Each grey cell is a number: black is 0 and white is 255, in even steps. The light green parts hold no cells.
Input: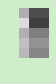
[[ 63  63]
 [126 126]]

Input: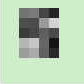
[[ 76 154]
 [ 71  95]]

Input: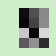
[[ 67 140]
 [  9 215]]

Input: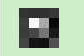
[[248 169]
 [ 70 117]]

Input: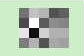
[[252  91]
 [ 16 209]]

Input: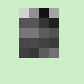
[[ 85  51]
 [119  91]]

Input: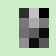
[[170 122]
 [ 93  11]]

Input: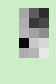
[[ 56  72]
 [160 141]]
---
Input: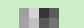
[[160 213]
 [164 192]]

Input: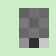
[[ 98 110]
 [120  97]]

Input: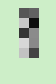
[[ 87  98]
 [200  14]]

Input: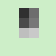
[[ 48 109]
 [ 74 119]]

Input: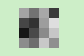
[[163 115]
 [ 70  51]]

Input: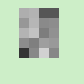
[[174 179]
 [151 182]]
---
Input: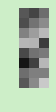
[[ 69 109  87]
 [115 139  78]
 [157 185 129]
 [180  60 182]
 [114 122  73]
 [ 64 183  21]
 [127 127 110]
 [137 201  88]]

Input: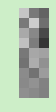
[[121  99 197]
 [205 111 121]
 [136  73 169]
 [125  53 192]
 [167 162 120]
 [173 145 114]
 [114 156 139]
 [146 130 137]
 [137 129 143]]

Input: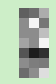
[[109 172  95]
 [244 118 140]
 [140 191 140]
 [140 244 164]
 [ 29  48  85]
 [125 122 140]
 [141 222 108]]

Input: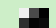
[[ 74   2 240]
 [  5  11  47]]

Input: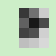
[[113 204  56]
 [ 24  74  97]
 [ 80 208  66]
 [199 216 190]]

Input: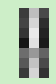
[[190  73  60]
 [213  46  68]
 [233  35  53]
 [225  27  21]
 [152  99 109]
 [194  74  88]
 [212  50  58]]

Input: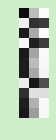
[[189 252  13]
 [ 49  61 239]
 [169 252  27]
 [ 31  62 246]
 [164 250  25]
 [188 248  29]
 [168 244  28]
 [ 23  80 237]
 [224 221  47]
 [177 249  30]
 [157 248  25]]
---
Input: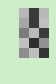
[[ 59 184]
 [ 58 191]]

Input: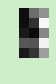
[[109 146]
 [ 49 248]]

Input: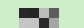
[[ 37 188]
 [196  42]]

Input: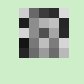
[[104  60]
 [141 178]]

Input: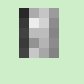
[[171 197]
 [236 210]]

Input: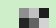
[[192  30]
 [ 99 211]]

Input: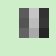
[[197  50]
 [188  55]]
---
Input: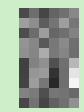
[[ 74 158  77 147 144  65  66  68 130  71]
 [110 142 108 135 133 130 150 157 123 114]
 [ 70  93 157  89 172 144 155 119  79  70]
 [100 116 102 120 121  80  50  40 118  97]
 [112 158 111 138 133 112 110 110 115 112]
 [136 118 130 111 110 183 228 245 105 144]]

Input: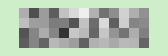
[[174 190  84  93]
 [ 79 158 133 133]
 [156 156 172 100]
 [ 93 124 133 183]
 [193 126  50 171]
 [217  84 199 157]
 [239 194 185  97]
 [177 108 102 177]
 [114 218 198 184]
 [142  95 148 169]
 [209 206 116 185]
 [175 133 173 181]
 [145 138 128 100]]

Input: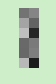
[[115 164 191 105 104 184]
 [133  99  38 122 126  28]]

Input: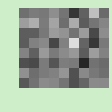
[[111 157  93  92 131  79 144  88]
 [123 174  94 129  96  74 110 114]
 [120 123 120 137 154 123 123 139]
 [142 164 155  71 122  85 129 135]
 [116 110 147 129 139 125 149 116]
 [ 53 171 115 221 152 122  81  80]
 [ 97  92 156 100  92  37 137 101]
 [191 117  73  55 157 114 120 138]
 [106 133 141 121 130 107 111 137]]

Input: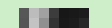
[[ 87  85]
 [188 195]
 [161 144]
 [ 60  51]
 [ 23  25]
 [ 25  28]
 [ 28  39]]

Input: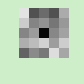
[[227 204 133 174  99]
 [ 81 132 156 188 138]
 [107 146   9 210 120]
 [ 81 118 135 157 221]
 [171 152 162 205 166]]
